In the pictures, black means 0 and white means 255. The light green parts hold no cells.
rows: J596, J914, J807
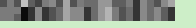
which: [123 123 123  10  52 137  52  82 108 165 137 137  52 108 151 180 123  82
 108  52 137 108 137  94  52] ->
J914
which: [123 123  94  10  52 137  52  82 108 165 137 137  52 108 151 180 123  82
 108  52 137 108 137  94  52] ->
J807
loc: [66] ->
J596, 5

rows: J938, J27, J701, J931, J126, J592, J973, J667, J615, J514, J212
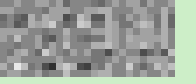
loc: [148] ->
J701, 21
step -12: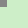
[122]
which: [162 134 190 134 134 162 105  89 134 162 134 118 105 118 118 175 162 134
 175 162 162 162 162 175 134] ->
J592

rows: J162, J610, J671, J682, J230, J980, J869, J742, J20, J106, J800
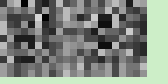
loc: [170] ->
J162, 19
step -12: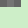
[ 89 105  89]
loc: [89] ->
J869, 8

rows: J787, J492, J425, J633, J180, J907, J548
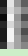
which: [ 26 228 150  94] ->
J787
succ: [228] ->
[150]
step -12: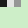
[ 14 216 138]
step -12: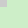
[192]
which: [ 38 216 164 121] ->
J633
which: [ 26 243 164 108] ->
J907

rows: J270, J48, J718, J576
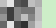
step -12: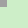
[149]
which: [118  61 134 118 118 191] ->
J48
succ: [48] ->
[161]
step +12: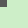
[100]
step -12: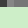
[ 49 122 106 106]

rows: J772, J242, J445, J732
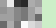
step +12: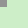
[159]
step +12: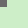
[118]
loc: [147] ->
J242, 0
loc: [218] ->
J732, 4
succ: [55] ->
[41]

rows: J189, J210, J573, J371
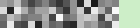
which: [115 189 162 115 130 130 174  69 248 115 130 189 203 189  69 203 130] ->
J573
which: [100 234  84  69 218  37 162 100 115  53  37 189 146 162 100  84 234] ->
J371
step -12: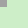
[150]
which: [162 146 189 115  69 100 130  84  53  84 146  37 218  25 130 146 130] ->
J189
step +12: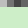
[201 127  81 112]

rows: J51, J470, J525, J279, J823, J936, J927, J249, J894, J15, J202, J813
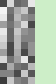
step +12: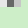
[243 115 211]
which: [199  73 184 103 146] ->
J927
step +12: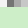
[255 128 182 211]
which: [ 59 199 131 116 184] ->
J813
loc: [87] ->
J202, 4
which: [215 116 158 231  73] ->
J894
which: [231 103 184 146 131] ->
J525

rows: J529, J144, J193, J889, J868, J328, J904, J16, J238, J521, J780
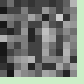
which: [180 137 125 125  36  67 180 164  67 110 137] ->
J328
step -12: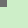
[98]
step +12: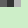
[108  64 192]
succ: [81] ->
[67]

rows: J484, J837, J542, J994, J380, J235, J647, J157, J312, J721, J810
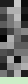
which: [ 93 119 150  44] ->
J994
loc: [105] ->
J235, 2
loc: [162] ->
J647, 1

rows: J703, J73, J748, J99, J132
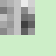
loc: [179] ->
J703, 1
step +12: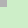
[191]

